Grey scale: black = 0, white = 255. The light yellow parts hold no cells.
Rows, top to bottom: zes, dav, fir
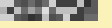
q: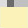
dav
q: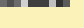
zes
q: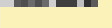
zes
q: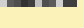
fir
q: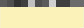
fir
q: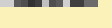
fir
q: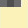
zes

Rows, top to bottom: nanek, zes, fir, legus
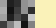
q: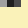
fir
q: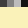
legus
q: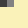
legus
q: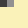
zes
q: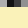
zes

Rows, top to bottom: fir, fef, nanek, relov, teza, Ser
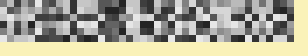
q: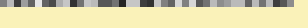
teza
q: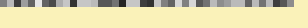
fir
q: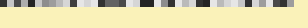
relov

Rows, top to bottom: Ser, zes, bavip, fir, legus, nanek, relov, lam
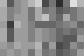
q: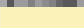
nanek
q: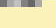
bavip
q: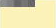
legus
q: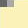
bavip
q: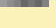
legus

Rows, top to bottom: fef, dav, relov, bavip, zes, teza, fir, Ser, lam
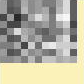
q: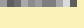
fef
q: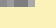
fef
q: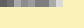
fef
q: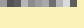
dav
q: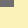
teza

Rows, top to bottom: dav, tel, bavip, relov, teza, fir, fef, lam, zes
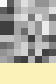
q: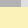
tel
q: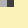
zes
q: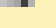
fir
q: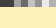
teza

